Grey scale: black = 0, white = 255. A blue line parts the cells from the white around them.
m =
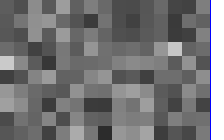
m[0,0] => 93
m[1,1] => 117
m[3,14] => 108
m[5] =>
[64, 82, 132, 155, 98, 99, 134, 149, 82, 90, 64, 110, 110, 95, 142]
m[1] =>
[89, 117, 144, 150, 105, 83, 59, 115, 77, 65, 87, 97, 58, 110, 97]
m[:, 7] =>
[105, 115, 100, 112, 111, 149, 112, 58, 94, 44]
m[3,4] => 120
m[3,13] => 99
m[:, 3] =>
[89, 150, 91, 83, 55, 155, 95, 60, 133, 65]
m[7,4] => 129
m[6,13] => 139
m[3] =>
[108, 95, 65, 83, 120, 91, 149, 112, 105, 110, 99, 150, 198, 99, 108]
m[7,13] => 121
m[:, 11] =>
[105, 97, 97, 150, 127, 110, 91, 95, 88, 61]
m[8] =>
[75, 114, 100, 133, 77, 134, 98, 94, 131, 125, 127, 88, 127, 110, 112]
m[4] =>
[202, 137, 91, 55, 121, 106, 107, 111, 129, 138, 133, 127, 91, 147, 83]
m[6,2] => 106
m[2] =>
[87, 78, 145, 91, 155, 103, 124, 100, 80, 77, 90, 97, 59, 64, 129]
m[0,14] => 126
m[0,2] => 140
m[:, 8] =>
[76, 77, 80, 105, 129, 82, 149, 129, 131, 151]
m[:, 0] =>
[93, 89, 87, 108, 202, 64, 151, 160, 75, 86]
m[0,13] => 66
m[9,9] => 142
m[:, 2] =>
[140, 144, 145, 65, 91, 132, 106, 103, 100, 109]
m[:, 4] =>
[157, 105, 155, 120, 121, 98, 88, 129, 77, 125]

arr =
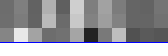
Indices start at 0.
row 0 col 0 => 109
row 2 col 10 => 90
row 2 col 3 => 109
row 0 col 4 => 95
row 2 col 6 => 34
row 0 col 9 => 101
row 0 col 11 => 116
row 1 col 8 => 130
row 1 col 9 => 101
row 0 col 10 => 99
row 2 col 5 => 165

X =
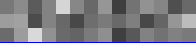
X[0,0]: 120
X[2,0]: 107
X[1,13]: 188
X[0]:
[120, 139, 91, 131, 213, 135, 104, 150, 62, 115, 146, 133, 79, 105]
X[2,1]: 156
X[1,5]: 72
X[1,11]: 101
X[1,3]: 131
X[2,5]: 100
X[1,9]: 127
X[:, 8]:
[62, 105, 63]

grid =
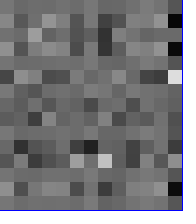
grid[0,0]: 118
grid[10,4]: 110
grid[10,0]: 104
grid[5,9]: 105
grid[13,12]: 12
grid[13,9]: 127
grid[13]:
[143, 79, 119, 133, 131, 76, 114, 60, 94, 127, 130, 144, 12]
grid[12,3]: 112
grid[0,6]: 119
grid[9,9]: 113
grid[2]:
[113, 107, 157, 99, 110, 82, 95, 50, 127, 115, 101, 106, 106]
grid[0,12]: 85
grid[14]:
[118, 108, 112, 111, 112, 108, 122, 99, 104, 115, 121, 115, 86]
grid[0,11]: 115
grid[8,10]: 90
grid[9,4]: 113
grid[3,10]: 128
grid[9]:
[119, 105, 108, 109, 113, 108, 120, 103, 103, 113, 123, 115, 84]
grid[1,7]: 65
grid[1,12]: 7
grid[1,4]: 127
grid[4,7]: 104
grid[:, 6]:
[119, 120, 95, 121, 120, 104, 124, 74, 98, 120, 33, 111, 121, 114, 122]
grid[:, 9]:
[112, 128, 115, 134, 111, 105, 120, 78, 98, 113, 66, 65, 113, 127, 115]
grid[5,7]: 113
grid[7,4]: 105
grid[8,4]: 100
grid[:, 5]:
[108, 84, 82, 76, 110, 123, 106, 98, 108, 108, 63, 158, 109, 76, 108]
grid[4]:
[116, 107, 108, 110, 112, 110, 120, 104, 102, 111, 122, 115, 84]

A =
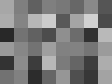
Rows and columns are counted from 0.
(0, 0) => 167
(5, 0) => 114
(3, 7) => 155
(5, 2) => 44
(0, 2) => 96
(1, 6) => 209
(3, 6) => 117
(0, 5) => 103
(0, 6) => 137
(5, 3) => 102
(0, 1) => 127
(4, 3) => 184
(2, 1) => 115
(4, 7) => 173
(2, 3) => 76

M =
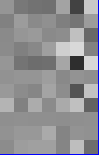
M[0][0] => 149
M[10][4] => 133
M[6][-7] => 153
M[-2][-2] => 147
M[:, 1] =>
[120, 156, 150, 128, 116, 149, 140, 129, 144, 152, 157]
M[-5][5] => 83
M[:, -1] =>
[200, 156, 104, 130, 216, 143, 194, 98, 144, 145, 109]
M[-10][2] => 138
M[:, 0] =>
[149, 129, 138, 139, 150, 146, 153, 180, 143, 146, 140]
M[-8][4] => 207
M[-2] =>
[146, 152, 152, 170, 132, 147, 145]
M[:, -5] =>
[114, 138, 154, 136, 109, 149, 134, 172, 143, 152, 160]
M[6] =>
[153, 140, 134, 164, 141, 83, 194]
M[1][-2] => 117
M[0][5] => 66
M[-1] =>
[140, 157, 160, 160, 133, 190, 109]
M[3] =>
[139, 128, 136, 159, 207, 217, 130]
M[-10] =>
[129, 156, 138, 144, 127, 117, 156]
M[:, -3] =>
[163, 127, 141, 207, 166, 137, 141, 170, 142, 132, 133]
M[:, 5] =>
[66, 117, 192, 217, 46, 147, 83, 192, 143, 147, 190]

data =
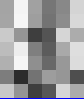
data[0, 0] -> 164
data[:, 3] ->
[118, 115, 84, 92, 104, 157, 86]
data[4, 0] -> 176
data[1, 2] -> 158
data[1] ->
[165, 246, 158, 115, 140, 216]
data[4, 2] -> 143
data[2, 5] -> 172
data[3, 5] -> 222
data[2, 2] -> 62
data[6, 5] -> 171
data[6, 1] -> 148
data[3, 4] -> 169
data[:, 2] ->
[161, 158, 62, 127, 143, 115, 62]

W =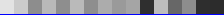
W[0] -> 227
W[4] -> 142
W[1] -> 203
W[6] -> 142
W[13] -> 141
